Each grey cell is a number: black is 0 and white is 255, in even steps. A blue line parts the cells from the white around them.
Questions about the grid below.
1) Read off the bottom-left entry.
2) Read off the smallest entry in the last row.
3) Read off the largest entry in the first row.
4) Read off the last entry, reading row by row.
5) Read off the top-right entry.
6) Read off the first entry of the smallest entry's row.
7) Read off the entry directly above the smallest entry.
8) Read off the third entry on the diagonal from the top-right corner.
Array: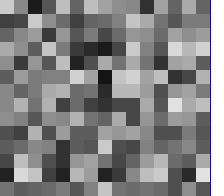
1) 115
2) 79
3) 202
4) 86
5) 100
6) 93
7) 170
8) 162

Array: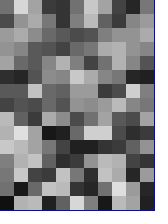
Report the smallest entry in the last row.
16
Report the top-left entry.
113
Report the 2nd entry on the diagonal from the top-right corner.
134
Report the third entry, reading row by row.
163
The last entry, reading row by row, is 32
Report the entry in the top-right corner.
119
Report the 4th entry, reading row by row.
59
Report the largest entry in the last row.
215
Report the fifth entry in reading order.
52
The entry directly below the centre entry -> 75
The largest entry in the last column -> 171
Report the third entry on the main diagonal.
140
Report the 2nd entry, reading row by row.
215
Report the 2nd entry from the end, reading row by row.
163
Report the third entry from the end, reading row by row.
186
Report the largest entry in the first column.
200
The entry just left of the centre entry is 83
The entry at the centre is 147
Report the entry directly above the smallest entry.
113

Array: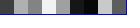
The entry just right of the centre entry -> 22
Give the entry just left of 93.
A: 201

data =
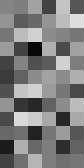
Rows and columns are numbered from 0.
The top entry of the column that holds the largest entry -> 86
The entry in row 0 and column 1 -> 126
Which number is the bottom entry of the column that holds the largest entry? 118
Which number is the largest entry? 223
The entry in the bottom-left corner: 66
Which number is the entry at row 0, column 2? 162
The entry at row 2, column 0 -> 118
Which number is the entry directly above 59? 66
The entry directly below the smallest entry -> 80
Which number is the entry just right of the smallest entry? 175
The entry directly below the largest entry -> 118
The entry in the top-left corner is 132
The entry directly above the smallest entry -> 209
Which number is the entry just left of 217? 74
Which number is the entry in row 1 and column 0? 148
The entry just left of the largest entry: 188
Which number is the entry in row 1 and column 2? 104

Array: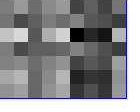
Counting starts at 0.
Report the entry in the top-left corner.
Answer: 124
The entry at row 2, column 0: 195
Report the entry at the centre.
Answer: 103
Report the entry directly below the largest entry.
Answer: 74
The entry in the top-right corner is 117
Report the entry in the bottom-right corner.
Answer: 153
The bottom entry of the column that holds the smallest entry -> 53
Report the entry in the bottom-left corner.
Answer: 146
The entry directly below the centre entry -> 146
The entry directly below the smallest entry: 130
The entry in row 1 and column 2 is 95
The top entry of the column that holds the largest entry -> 153
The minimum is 0
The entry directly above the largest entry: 74
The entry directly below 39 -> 103
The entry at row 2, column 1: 216
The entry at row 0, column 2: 109
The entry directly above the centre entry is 210

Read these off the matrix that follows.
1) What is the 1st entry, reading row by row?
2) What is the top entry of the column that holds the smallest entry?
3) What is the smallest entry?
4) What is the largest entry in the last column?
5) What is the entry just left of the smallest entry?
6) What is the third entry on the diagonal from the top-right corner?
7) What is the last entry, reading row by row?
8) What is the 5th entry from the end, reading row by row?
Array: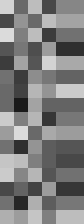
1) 211
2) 105
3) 26
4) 203
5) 105
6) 60
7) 189
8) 156
